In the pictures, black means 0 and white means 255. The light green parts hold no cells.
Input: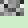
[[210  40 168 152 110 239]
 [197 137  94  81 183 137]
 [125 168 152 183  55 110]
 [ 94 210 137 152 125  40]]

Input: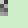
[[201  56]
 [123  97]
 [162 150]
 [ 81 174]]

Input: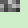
[[124  65 108  94  51]
 [169  78 124 182 154]
 [ 94  94 196 138  78]]

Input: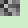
[[117  44 178 117 133]
 [133  58 162 148 101]
 [148 101  74 162 133]
 [ 44 191 101  89  74]]

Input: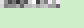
[[213 129 145 145 174 103 187 187 199 161 187 199 161 161 103]
 [225 145  78 116  51 129  90 213 253  65 174 129 241 174 241]]

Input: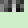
[[134  76  30 213  16  61]
 [134 103  76 188  45 103]
 [ 91 118  61 149  76  45]]

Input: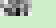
[[225  65  80 154  25 142 104 210]
 [239 169  80  92  10 195  65 239]
 [129 182 169 116 129 182 104 169]
 [182 239 116 142  92 129 154 195]]
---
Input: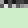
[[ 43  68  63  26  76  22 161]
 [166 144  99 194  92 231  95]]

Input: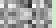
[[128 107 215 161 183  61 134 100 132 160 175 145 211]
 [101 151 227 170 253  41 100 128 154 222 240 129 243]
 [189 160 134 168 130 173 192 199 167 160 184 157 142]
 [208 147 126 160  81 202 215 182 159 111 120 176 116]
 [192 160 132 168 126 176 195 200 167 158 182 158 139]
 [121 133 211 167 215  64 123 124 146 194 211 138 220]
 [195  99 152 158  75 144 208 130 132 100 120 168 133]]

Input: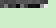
[[ 60  68  91  81  94  85  84  91  74  76  68  80]
 [236 157  11  21  18  65 114   7  64  50 125  73]]

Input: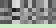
[[129  80 198 148 139  84 182  83 134 220 212  67 106  90]
 [129  79 198 148 140  81 188  74 131 222 212  64 108  90]
 [ 97 123 158  75 136 176  92 185 147  65  26 109 140 159]
 [141 103 190 149 136 100 151 167 139 185 181  89  67  90]
 [ 97 117  95 105 120 192  73 154 156  59  48 151 152 170]
 [133  91 193 152 136  94 161 127 139 204 202  82  85  90]]

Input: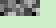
[[ 69 148 178 157  95  43 128 138  81  80]
 [ 83  76 168 114 115 172 120 138  97 129]
 [200 150  57  66 156 103 121  81  62 130]
 [164   5  76  70 120  89 190 185 108  21]]

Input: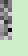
[[128  62 109]
 [129  92 155]
 [108 182  99]
 [208 126 157]
 [103 137  90]
 [ 93  50 201]
 [189 123 165]
 [  3 125 155]
 [201  93 133]
 [146 204 167]]

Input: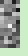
[[102  29 151 161  73]
 [192 131 125 135 149]
 [ 19  97 138 131 215]
 [185 196  71  69 128]
 [124 140 137 158 195]
 [ 37 148 153 148 180]
 [ 74 107 242 161 164]
 [ 76 187 122 107 121]
 [ 83  84 138 131 129]
 [136 119  65 171  79]
 [ 79 122 169 199 124]
 [129  58  61 104 110]]

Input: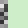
[[170 157]
 [ 69 227]
 [ 62 145]
 [179  56]
 [ 81 121]
 [207  50]
 [143 155]]
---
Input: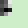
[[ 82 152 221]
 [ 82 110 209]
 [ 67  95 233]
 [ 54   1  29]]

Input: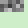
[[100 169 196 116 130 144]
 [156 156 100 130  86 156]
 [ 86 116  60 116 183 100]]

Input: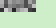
[[ 50 206 163  37 148 179 191  64  50]
 [179  93 163 136 148 136  78 163 121]
 [163  78 136 121 107 121  78 107 191]]

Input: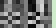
[[155 195  71 168 195  84 112 180 112  10 155  39  98]
 [168 168  55 168 195 112 112 210 180  26  84  98  98]
 [ 55 141 141  84  84  71 127  26  10 155 210  39 127]
 [ 55 127 155  84  71  84 127  26  10 155 210  55 127]
 [ 55 112 155  71  55  84 127  10  10 180 195  71 127]
 [ 39  98 168  71  39  98 127  10  26 180 195  84 127]
 [ 55  55 168  55  26 112 112  10  39 210 141 141 127]]

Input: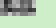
[[140 127 197 140 168 127 127 156 168]
 [112  82  42  82  82  97  97  55  67]
 [168  67 127 156 181 112 140  97 197]
 [156  42  82 168 156  97 112  97 181]]

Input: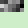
[[212 171 114 102  59   1]
 [102 158 114  75  43 142]
 [ 75  59 158 130 142  43]]
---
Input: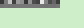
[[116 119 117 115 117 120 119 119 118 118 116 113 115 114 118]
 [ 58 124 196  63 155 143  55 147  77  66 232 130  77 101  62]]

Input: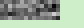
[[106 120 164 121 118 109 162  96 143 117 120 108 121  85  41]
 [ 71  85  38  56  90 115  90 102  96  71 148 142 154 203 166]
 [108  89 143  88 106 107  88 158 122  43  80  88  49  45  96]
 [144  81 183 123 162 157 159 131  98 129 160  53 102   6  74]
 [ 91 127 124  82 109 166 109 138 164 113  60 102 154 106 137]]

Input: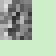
[[176 191 170  95 136  59 113  92]
 [163 218  80  89 165 140 104 109]
 [163 136  57  64  87 140 130  74]
 [179 180 206  93  75 143 140 127]
 [117 120 177  59 142 184  88  72]
 [159 118 128  47  72 186 133  96]
 [128 153 108 165  40 143 132  57]
 [177 203  82  84 150  90 112  95]
 [182 224 120  98 150  89 114 111]
 [183 202 202 102  97 120 132 130]]

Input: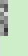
[[153  96]
 [172  54]
 [162 108]
 [103 144]
 [158 135]
 [125 216]
 [203  99]
 [115  87]
 [149 161]]

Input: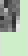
[[117 112 145  88 221]
 [ 83 103 123  55 230]
 [102 104 103  45 198]
 [ 43 115 122  57 162]
 [122 141  95  71 114]
 [112 186  90 113 108]
 [136  54  96  98 125]
 [166  51  82 113 108]]

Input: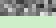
[[ 88  98 132 136  90 117 151 130 134 108 227 199 140 204]
 [125 108 205 157 103  89 212 130 164 109 127 135  99  54]
 [116 187 153 112 148 115  77 117 178  74  41 161 113 134]
 [142 120  98 142  70  60 100 118 102 138 117 183  66 162]]
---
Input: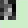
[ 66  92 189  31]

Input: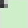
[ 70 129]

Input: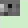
[106 119  98 103]

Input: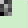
[192 173  67]

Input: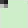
[ 63 140]

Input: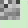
[116  62 178 136 169]

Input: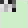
[ 52 177 225]

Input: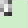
[216 239 156]
